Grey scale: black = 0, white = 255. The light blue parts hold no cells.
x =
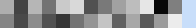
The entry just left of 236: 155
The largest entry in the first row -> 230
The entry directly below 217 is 115
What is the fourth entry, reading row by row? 115
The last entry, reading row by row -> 236
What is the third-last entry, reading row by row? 89
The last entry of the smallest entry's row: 127
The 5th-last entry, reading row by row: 97

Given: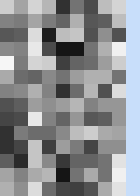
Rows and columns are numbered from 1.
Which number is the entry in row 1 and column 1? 205
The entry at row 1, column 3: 212
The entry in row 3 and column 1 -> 87
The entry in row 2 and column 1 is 130
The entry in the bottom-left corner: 176
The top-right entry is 212
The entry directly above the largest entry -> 137
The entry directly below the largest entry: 170
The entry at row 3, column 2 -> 94
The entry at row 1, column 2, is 164
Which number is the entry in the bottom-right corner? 226

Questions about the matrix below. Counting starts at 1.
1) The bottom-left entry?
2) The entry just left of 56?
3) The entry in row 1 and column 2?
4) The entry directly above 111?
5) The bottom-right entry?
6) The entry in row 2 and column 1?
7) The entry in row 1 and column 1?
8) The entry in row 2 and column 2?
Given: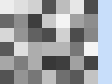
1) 83
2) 173
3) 223
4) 62
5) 195
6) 104
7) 237
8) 141

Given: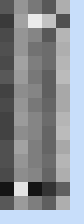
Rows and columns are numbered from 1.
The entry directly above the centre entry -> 133
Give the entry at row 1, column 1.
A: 88
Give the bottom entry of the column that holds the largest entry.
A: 126
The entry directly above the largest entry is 120
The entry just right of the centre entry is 101
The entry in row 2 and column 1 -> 58
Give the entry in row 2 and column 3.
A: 235
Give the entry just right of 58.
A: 162
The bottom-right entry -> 174
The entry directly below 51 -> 95
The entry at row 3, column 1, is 74
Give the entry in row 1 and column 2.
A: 149
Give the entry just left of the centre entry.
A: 149
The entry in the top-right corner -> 174
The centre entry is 120
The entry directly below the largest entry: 133

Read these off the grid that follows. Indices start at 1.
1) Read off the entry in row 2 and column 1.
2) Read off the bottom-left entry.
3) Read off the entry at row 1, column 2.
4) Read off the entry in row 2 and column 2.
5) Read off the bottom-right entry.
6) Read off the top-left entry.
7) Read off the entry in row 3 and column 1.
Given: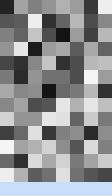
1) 85
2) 238
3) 163
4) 92
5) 70
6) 35
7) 128

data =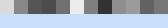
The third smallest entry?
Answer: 84
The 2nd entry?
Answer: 135
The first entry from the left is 218
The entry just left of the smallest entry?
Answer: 127

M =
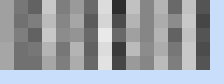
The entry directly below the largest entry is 220
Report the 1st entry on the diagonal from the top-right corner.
84
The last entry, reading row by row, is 84
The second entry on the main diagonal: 113
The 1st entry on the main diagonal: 160
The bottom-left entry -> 166
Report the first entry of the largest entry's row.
160
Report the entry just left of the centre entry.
105
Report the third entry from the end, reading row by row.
126
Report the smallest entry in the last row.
70
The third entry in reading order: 98
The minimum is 45
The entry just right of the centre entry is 105
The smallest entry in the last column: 70
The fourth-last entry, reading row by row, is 187
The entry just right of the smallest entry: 193
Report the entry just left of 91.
166
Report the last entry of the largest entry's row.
84
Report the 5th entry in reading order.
126
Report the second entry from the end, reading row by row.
200
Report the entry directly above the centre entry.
213
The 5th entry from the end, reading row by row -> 134

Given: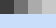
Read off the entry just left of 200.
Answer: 171
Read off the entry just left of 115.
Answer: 60
